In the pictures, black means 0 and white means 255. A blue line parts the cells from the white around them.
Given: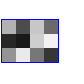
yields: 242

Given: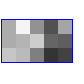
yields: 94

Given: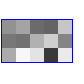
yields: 132

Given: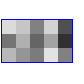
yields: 49

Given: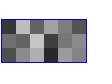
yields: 139

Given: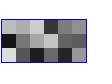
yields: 92
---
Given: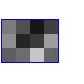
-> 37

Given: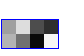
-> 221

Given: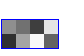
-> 113

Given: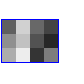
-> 193

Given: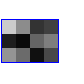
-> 10

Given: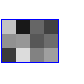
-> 151

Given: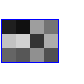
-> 209

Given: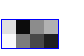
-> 12
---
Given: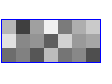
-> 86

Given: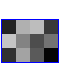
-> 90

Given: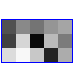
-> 200

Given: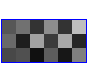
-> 16

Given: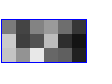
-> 232

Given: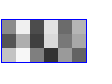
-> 127

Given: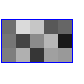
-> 54

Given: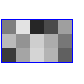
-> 213

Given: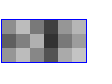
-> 135

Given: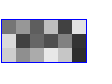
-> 171
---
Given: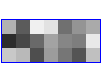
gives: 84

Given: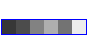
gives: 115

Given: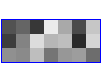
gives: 157

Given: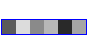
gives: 41

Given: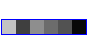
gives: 82

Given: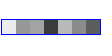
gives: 139

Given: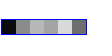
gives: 217
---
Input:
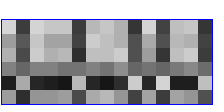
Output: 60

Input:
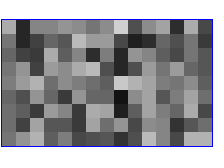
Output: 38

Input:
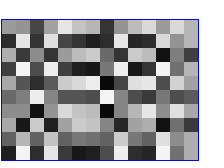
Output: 148

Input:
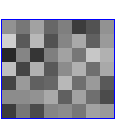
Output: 119

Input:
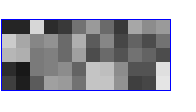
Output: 37

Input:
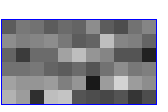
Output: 120
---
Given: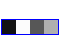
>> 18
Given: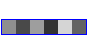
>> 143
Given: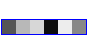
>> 85
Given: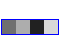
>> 111
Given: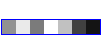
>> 145
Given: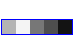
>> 179
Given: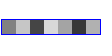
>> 129
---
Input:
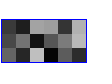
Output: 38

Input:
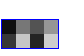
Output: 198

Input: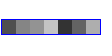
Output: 133

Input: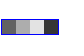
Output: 173

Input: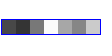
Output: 52

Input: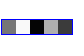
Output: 249
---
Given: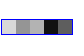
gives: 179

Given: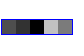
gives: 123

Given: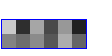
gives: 173

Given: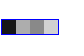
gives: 173

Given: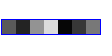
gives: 147

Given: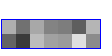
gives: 188
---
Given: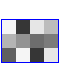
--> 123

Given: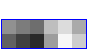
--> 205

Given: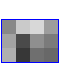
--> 123

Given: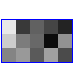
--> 146

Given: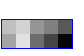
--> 7

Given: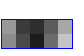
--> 196

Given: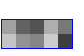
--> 63
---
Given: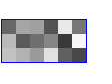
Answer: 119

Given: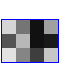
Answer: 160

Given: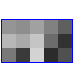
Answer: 95

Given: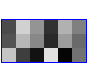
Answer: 128

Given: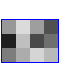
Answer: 80

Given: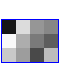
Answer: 135

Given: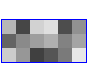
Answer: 145

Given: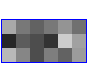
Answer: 112
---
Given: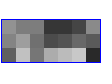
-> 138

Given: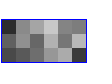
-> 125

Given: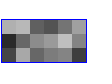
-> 160

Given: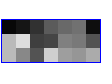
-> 14

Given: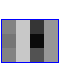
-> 151

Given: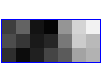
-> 242

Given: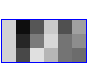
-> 160

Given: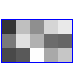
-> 233

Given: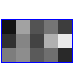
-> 61
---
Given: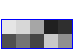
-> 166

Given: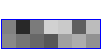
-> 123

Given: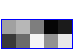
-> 126

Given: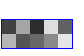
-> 45

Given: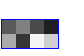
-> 75

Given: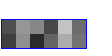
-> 135

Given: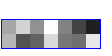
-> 145

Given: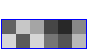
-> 165

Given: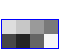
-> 154
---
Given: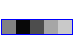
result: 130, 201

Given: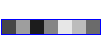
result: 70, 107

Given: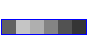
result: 97, 53

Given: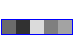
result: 107, 163

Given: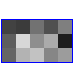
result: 66, 156

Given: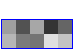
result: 159, 195
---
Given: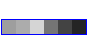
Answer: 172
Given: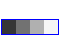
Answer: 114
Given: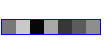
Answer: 201
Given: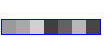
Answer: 168
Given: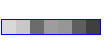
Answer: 200
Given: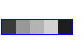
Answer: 152
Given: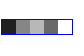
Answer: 134
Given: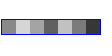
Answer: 214
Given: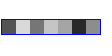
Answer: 217
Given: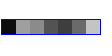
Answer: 159
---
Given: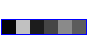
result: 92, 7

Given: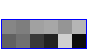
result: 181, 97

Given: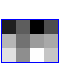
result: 77, 225

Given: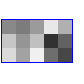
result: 176, 218

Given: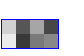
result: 71, 235

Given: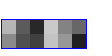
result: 103, 139
